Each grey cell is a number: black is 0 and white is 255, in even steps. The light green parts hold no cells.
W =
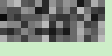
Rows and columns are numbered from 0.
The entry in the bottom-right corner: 186
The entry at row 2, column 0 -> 10
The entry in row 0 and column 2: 186
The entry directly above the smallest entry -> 106
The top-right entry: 118
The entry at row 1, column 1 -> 78
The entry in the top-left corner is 118
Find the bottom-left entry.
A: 173
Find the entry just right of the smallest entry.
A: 78
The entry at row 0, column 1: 159
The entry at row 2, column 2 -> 52
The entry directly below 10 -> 159
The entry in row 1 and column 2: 78
